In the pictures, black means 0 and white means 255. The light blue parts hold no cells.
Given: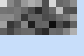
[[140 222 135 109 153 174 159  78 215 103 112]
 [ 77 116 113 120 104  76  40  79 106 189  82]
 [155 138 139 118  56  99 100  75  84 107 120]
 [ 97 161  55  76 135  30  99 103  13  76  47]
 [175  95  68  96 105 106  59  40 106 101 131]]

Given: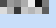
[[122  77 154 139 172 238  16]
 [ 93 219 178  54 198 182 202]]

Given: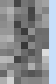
[[161 139 145  69 116 105 151]
 [130 157 177 135 126  68 149]
 [159 134 161 109 115  71 120]
 [155 140 149  66 117  99 140]
 [109 151 151 104  59 145 107]
 [111 170 179 118 114  85 113]
 [105 154 142 132  56 137 114]
 [219 126 119 141 107  85 111]
 [184 184 179  68  92 124 113]
 [165 151 127 128 115 174 128]
 [129 103 168 123  97  85  96]
 [145 173 209 107 136 131 131]]

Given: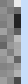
[[234 126 140]
 [107 144 123]
 [ 35 134 143]
 [ 34 125 144]
 [ 94 161 131]
 [188 120 137]
 [166 102 152]
 [170 158 129]
 [100 145 165]
 [157 131 137]
 [178 140 148]
 [ 74 159 137]]

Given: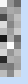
[[105 247 146]
 [162 144 170]
 [190  75 154]
 [178 221 134]
 [202 187 158]
 [105  24 170]
 [133 187 254]
 [186 213 150]
 [166  41 174]
 [162 127 122]
 [210 187 138]]

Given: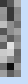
[[173  56  91]
 [135 150  56]
 [139 145  56]
 [111 190 142]
 [161  85 142]
 [133 153  93]
 [150  98 225]
 [104 202 209]
 [110 191 142]
 [155 107  14]
 [131 157  94]]

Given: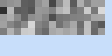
[[159 137 146 152  94  90 143 162  71 139 187  91 174 129 160]
 [217  48 183  92  96  84 152 149 130 178 193 113 128 203 120]
 [168 157 173 138  99 142 150 133  78 117 121 129 131 135 166]
 [ 90 161 134 115 139 214 132 120 174 114 139 167 109 190 110]
 [155 125 178 140 202 205 124 106 168 176 165 174 119 192 105]]
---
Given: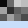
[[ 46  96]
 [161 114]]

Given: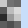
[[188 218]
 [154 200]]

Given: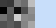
[[ 95  12]
 [ 88 206]]

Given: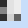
[[226 237]
 [208  97]]

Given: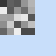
[[ 90 151]
 [160 219]]

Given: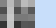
[[193  80]
 [200 121]]

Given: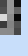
[[151  99]
 [139   7]]

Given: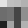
[[114  69]
 [114  69]]

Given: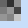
[[151  68]
 [133 197]]
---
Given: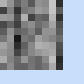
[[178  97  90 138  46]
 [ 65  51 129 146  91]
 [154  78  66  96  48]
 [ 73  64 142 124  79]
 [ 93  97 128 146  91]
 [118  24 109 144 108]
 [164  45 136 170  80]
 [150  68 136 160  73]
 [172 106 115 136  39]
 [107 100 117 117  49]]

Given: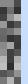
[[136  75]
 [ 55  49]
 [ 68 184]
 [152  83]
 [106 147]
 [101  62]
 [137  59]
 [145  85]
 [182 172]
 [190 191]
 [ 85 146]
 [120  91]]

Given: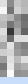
[[224 197]
 [246 209]
 [194 137]
 [183 151]
 [220 168]
 [204 221]
 [167 146]
 [205 155]
 [157 187]
 [119 163]
 [144 145]]

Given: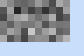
[[164 108 115 125 168]
 [ 85  38  65  51  71]
 [ 71 161 136 129  68]
 [124 137 121  83 117]
 [117 142 200 157  98]
 [169 121 131 141 141]]

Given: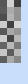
[[ 87  63]
 [ 91 147]
 [ 77 145]
 [203 215]
 [ 88 150]
 [205 184]
 [100 122]
 [199 184]
 [ 94 135]]

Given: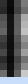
[[ 47  72]
 [ 40  65]
 [ 80  91]
 [ 90  94]
 [101  97]
 [ 64  84]
 [ 52  76]
 [ 71  88]
 [ 43  68]
 [ 58  80]
 [111  98]]

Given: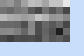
[[143 128 189 164 196]
 [114 119  92 114 109]
 [186 168 166 180 154]
 [105 102 135 104 105]
 [136 127 137  99  30]
 [ 76  78  79 104  93]]
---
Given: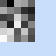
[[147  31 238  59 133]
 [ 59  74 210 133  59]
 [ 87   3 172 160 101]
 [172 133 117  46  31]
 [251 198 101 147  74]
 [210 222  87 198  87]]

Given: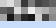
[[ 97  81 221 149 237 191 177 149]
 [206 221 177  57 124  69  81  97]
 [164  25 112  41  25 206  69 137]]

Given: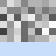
[[222 151 237 107 135 207 193 250]
 [193 166 222 107 151 179 179 222]
 [ 63 166 207 107 193  91 250 107]
 [151 222 193 135 179 179 166 193]
 [207 135 135 166 107 166 123 151]
 [ 75 222  91 207 237 135 179  91]]

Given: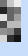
[[117 199 237]
 [ 76 187 187]
 [225 101 159]
 [ 35 101 117]
 [145 133  60]
 [213  48  20]]

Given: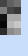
[[  7 184 199]
 [ 20 169 169]
 [ 44 139 154]
 [ 69  97 111]
 [126  69  56]]

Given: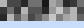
[[ 40 181  99 153  72  99 140 197 126 166 181  99]
 [181  72  72  40 113 113  24 166 140  40  56 113]
 [ 56 113  56 181  84  84  40 153 197 126 181  72]]

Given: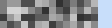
[[124 211 211 195 138 108  50 154  92  62 154 108 182 124]
 [ 62 154 195  62  62  92  92 169 154 108 195  50  62  78]
 [124 154 154  78  78 182 169 138  50  78 124  78 124 182]
 [138  78 108 195  78 169 182  62 108 138 169 108 195 138]]
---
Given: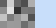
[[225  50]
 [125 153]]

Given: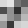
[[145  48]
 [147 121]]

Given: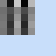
[[ 79 131]
 [ 64 149]]

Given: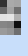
[[163 111]
 [229 177]]

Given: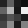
[[182  23]
 [ 83  61]]

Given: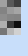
[[155 165]
 [133 131]]

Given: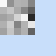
[[197 169]
 [172 211]]

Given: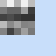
[[100 100]
 [ 76  61]]
